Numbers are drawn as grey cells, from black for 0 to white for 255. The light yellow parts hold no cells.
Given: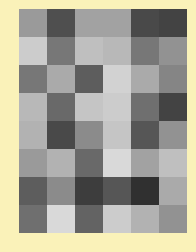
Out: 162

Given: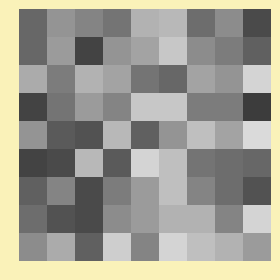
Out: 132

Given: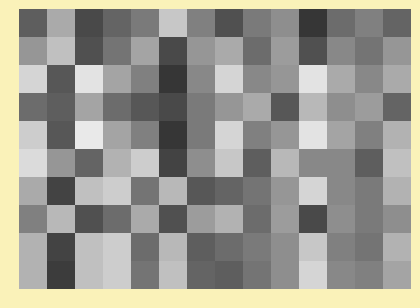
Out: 73

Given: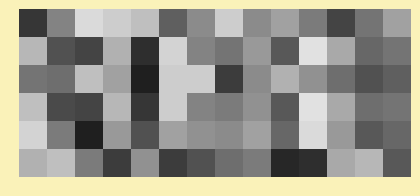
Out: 218

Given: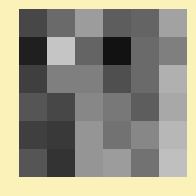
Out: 156

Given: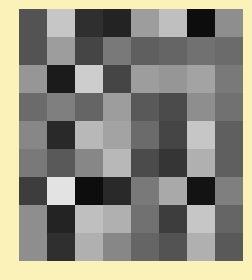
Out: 47
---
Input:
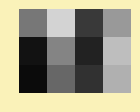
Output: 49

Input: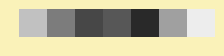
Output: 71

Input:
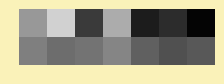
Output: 115

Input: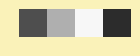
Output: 247

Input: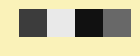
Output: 17

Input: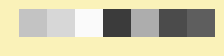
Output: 250

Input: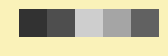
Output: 206

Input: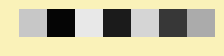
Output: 232

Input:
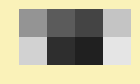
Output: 32

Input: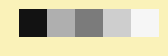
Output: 123
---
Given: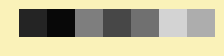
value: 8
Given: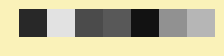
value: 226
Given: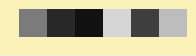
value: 40
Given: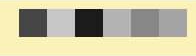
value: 198
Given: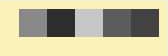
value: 45
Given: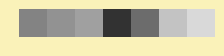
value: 146
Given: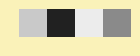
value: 33
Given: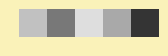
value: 120
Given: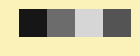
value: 108
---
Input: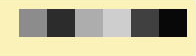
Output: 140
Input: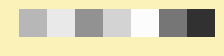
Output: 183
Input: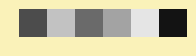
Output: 76
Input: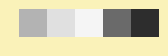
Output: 179
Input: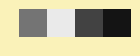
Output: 116
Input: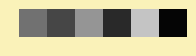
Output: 113
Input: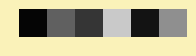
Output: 5
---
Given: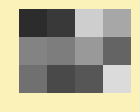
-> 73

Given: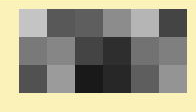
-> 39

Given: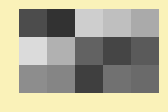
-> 63

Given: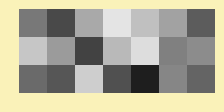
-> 30

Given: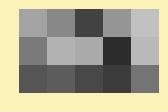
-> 72

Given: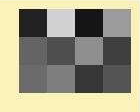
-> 127
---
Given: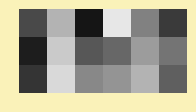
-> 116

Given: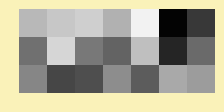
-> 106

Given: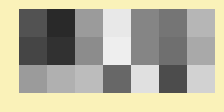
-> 169

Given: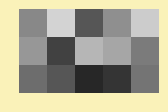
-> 123

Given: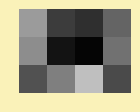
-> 113

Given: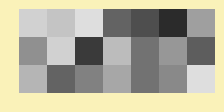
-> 93

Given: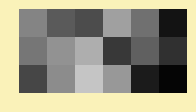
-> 48

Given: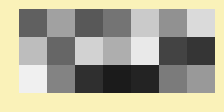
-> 53
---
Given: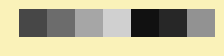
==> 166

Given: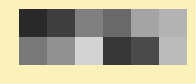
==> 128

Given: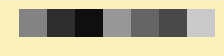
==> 15

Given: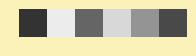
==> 101

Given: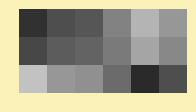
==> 86

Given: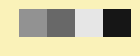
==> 230

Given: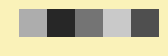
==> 116
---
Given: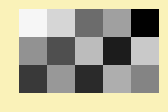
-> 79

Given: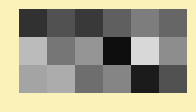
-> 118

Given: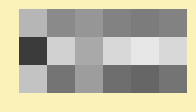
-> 209

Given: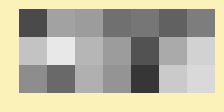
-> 232

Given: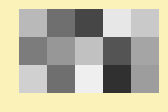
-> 151

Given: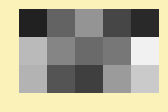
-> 133

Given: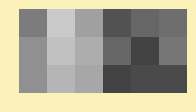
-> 193
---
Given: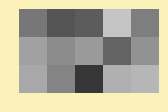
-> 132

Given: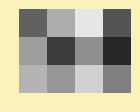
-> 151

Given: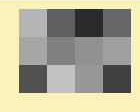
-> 194

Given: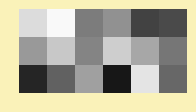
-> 97

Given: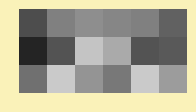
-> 202

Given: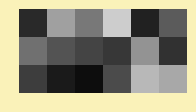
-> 26

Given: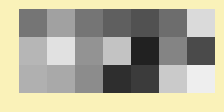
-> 169

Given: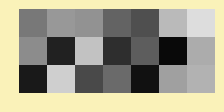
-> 207
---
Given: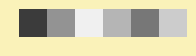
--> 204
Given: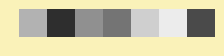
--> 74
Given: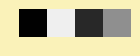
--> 143
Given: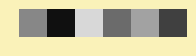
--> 64
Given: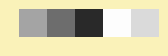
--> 218
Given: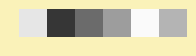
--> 180
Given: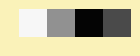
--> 74
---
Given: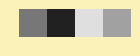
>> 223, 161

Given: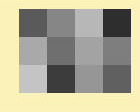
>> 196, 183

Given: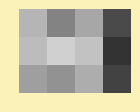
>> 208, 194

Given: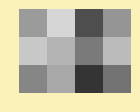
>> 214, 200

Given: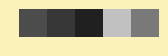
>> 193, 121

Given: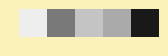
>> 238, 196
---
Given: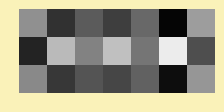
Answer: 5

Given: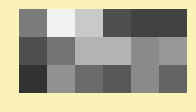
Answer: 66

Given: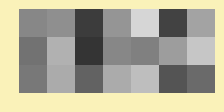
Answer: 66

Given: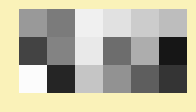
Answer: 204

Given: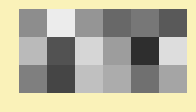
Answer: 119

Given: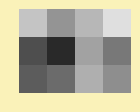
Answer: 183

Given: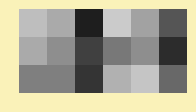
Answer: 162
